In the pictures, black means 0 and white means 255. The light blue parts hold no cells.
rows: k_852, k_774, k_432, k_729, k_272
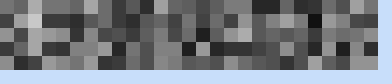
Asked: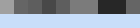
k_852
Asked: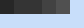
k_729
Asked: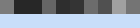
k_852
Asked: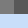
k_272
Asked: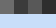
k_852
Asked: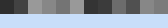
k_272
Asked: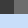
k_272

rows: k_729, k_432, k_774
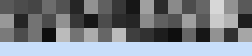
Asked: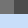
k_432
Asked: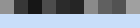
k_432

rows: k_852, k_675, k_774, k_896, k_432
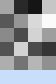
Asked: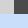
k_896
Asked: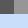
k_675

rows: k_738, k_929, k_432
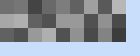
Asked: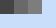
k_738
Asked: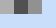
k_432
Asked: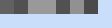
k_929

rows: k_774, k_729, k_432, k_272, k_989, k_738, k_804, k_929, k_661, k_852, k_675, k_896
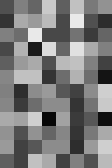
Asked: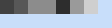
k_675
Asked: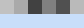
k_896
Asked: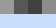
k_804
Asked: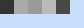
k_729
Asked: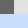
k_272

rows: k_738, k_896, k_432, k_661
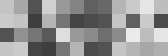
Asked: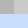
k_738
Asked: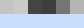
k_661
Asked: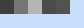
k_661
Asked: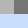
k_896
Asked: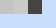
k_661

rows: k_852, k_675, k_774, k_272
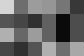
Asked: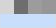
k_852
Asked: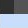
k_272
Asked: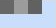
k_774
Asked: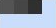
k_675
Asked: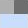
k_272
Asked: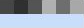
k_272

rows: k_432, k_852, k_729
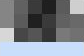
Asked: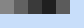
k_432
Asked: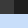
k_432

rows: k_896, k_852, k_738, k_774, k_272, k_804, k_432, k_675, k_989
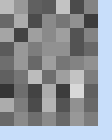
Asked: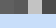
k_896
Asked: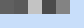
k_896
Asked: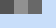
k_675
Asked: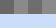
k_989

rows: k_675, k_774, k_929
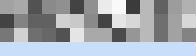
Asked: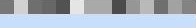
k_929
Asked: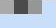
k_929
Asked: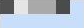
k_929
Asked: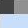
k_675
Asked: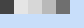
k_774

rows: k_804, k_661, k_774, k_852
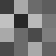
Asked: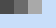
k_852
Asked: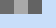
k_852
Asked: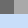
k_852
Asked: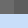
k_804

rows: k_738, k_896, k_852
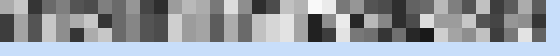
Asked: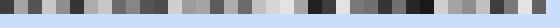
k_852
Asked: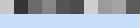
k_896
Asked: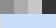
k_896
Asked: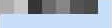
k_896
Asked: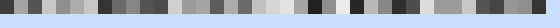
k_896
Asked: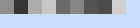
k_852
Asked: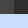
k_738

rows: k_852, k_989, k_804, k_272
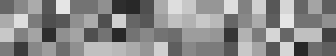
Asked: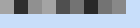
k_804
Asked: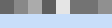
k_989
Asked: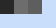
k_272
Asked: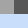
k_272

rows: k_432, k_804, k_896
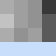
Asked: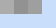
k_896
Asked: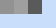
k_896
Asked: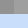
k_896
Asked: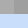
k_432

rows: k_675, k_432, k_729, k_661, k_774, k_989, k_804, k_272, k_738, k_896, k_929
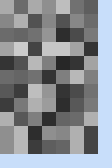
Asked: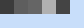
k_929
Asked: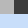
k_929
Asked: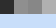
k_896
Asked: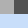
k_432
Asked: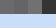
k_989

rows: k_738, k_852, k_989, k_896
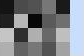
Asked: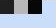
k_852
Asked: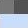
k_896
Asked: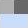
k_989
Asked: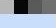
k_852
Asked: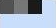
k_738
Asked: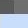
k_852

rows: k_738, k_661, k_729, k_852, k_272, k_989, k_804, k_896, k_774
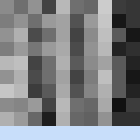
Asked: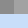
k_272
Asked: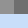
k_661
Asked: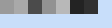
k_852
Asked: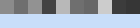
k_738

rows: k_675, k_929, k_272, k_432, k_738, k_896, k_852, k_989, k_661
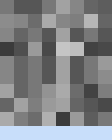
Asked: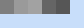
k_989
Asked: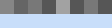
k_272
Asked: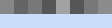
k_896

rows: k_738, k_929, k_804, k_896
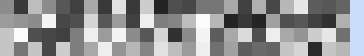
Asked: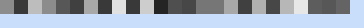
k_738
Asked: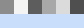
k_804
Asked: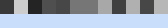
k_738
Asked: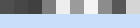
k_804
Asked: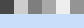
k_896
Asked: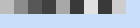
k_738
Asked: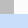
k_929

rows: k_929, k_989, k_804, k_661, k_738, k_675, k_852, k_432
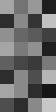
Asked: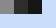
k_852
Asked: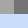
k_929
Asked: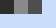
k_675
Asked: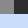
k_852
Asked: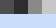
k_432
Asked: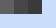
k_738
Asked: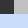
k_989

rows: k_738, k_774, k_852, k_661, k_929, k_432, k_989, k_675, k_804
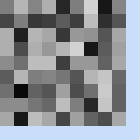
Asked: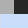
k_738
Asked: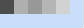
k_661
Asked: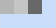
k_432
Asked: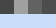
k_804
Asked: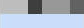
k_929

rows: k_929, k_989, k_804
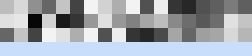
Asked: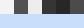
k_804
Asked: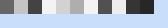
k_929
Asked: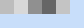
k_929
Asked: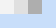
k_804
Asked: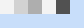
k_929

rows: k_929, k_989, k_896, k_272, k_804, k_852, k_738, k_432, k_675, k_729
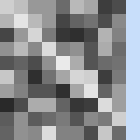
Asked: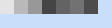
k_989
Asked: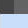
k_989

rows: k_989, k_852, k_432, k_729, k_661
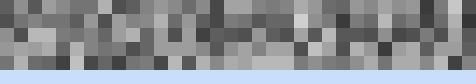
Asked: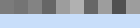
k_432
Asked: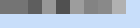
k_852
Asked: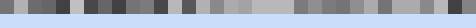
k_661
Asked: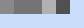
k_989
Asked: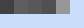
k_432

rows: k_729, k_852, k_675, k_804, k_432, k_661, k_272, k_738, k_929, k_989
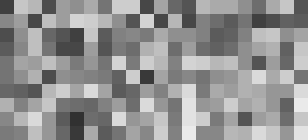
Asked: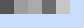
k_929
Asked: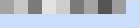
k_929

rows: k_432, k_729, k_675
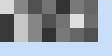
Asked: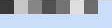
k_729
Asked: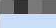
k_432
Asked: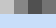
k_729
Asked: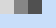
k_432
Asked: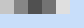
k_729

